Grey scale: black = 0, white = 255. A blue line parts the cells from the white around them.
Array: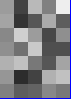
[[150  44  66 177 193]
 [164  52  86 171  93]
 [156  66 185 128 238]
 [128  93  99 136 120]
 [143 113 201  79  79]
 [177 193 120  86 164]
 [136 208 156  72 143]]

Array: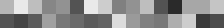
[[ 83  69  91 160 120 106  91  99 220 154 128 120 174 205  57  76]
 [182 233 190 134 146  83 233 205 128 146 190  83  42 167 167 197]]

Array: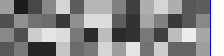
[[158  28  71 136 213  93 182 182 129  63 174 213 174  87  93]
 [136  79 205 228 221 121  42 189  42  50 121  63 189 236 166]
 [ 87 121  36  36 197 108 121 213 158 228 114 205 100 100 158]
 [ 79 144 114 108  57 144 221 221  93  50 166 129  57  87 136]]

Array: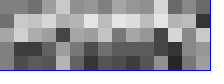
[[128  61  61  98 158 120  77 112  91  91  91  69  53 136 150]
 [128  77  91  85 180  98  53  85  77  61  85 144  39 120 158]
 [128 128 112 158 201 144 150 128 166 150 144 214 105 136 105]
 [112 201 195 214 172 180 228 188 228 220 188 228 180 188  53]
 [166 208 172 158  69 166 158 195 120 166 150  69 214 136 201]]

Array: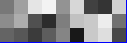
[[100  87  59  93 133  24 201 222  72]
 [120 160 229 243 147 215  65  52 209]
 [140 173  80  44 126 193 201 237 113]]

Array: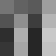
[[117  98  90 158]
 [ 83 143  61 180]
 [ 54 166  38 194]
 [ 46 174  38 200]]
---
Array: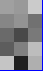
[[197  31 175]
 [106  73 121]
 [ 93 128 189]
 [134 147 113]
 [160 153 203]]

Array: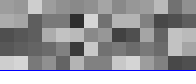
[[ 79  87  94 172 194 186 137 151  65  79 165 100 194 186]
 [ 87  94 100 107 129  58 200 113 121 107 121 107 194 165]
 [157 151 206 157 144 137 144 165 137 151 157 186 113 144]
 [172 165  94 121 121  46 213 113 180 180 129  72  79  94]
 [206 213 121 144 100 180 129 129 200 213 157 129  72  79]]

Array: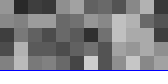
[[150  41  62  56 143 162  97 105  83 136 178  56]
 [ 62 121  97  76 105  90  48 113 192 170 170  62]
 [136 129 156 156 105 113 150 136 192 178 105  83]
 [ 76 178  90  90  76  97 113  83 162 150 170 143]
 [129 186 121 129 105  69 205  83 143 198 136 162]]

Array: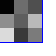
[[219  57 123]
 [142  94 185]
 [  3 109  79]]

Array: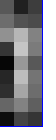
[[ 88  32  61]
 [ 12  68  53]
 [109  82  75]
 [102 130  95]
 [  6 152  88]
 [ 46 166 109]
 [145 182 130]
 [ 38 189 116]
 [ 53 197 123]]

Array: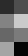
[[165   5]
 [ 43  78]
 [103 123]
 [131 202]]
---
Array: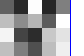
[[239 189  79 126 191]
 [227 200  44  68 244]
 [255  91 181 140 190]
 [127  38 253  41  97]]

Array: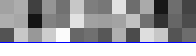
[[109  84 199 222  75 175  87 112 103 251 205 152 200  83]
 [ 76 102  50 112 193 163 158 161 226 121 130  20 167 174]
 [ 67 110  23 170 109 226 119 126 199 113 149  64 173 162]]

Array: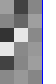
[[134 152 137]
 [158 134  66]
 [152 137 230]
 [137 230  51]
 [159 102 134]
 [134  66 159]]

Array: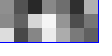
[[ 96 122 172 235 134  72 221]
 [118  77 149 245 214  98 138]
 [177  47 110 136  40  82 143]]

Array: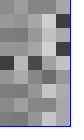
[[169 197 149 122 125]
 [168 134 134 158 138]
 [171 197 149 123 125]
 [151 109 135 171 150]
 [193 161  73 184  61]
 [ 63 208 165 148 150]
 [170 193 151 124 126]
 [ 62 206 167 147 152]
 [167 133 133 157 140]]

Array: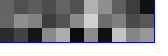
[[151 133 195  17 139  11 172 138  22  67  43]
 [ 87  74 126 109 209 138  84  61 130 143 101]
 [ 17  61  95 143 177  80 100  77  92  80  99]]

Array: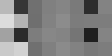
[[125 121 130 139 128 112 210 202]
 [132  31 117 132 135 125  43 162]
 [125 125 124 140 130 111 180 220]
 [131  45 122 133 128 112  54 185]]

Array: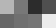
[[236 117 112 103]
 [ 79  44 120 182]]
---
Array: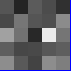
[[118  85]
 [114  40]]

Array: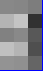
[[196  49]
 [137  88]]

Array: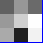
[[207 254]
 [ 32 242]]

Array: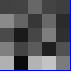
[[100  55]
 [ 26  70]]

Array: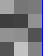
[[ 65 146]
 [142  82]]

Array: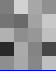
[[106 162]
 [142 151]]
